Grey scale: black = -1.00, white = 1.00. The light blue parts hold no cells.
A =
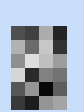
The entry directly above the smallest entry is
0.01
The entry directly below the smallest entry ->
0.17
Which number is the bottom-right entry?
0.29
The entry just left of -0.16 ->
0.40
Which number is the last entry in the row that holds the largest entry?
0.23
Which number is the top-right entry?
-0.72
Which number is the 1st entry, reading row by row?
-0.38

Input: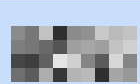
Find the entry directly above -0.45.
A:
-0.01
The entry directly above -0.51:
-0.07
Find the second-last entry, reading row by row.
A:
0.30
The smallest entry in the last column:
0.04
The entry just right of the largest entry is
0.63
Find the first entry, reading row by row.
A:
0.09
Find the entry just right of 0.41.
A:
0.46
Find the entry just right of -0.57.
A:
0.41
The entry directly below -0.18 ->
-0.24
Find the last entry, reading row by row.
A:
0.19
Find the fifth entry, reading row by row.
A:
0.09
